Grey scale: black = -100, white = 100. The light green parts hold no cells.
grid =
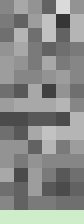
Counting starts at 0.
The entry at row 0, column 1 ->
32
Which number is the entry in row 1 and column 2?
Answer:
23
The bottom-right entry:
-13
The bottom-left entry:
5
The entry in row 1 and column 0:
-4
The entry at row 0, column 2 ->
15
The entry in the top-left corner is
5
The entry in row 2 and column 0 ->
-13
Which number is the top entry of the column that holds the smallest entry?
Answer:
71
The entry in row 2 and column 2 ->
-13
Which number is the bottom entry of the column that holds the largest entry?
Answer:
-13
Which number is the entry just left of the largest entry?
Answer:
-23
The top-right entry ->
15
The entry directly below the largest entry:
-58

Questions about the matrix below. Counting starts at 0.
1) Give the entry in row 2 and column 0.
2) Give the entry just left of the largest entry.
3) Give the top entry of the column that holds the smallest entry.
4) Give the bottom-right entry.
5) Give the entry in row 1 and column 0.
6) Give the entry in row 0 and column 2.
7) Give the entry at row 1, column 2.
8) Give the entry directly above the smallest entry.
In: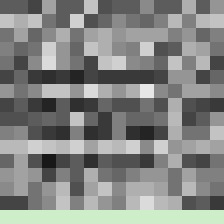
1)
-10
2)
37
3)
27
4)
-55
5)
53
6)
-47
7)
53
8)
53

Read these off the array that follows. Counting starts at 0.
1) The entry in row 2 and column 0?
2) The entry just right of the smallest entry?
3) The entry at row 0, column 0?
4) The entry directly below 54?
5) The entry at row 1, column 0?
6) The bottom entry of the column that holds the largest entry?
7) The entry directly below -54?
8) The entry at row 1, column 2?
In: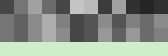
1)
-8
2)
-62
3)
-44
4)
-44
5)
-8
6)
-44
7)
9
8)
9

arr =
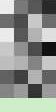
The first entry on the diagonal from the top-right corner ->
-68
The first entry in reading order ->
84
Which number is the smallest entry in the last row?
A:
-59
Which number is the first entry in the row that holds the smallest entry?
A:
57
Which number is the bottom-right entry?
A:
21
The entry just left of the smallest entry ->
-41
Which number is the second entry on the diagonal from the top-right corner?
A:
57
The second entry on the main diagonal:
-41

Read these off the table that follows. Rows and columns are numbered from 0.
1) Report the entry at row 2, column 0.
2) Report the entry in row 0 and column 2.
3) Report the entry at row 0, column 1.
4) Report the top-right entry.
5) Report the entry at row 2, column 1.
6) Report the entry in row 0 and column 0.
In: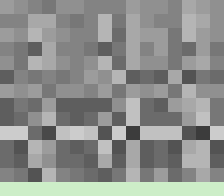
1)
22
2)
3
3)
13
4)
13
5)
13
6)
22

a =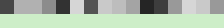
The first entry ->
-44
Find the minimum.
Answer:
-71
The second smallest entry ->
-61
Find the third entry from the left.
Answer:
39
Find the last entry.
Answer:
20

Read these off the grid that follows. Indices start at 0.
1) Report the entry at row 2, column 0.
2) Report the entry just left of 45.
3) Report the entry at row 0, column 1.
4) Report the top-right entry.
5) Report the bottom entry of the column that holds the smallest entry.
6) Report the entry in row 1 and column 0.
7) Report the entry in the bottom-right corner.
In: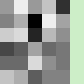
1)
61
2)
-72
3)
87
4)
-62
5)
-27
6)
2
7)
2

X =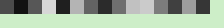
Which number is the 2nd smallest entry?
-76
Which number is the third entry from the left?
-32
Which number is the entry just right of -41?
-86
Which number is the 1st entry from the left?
-41
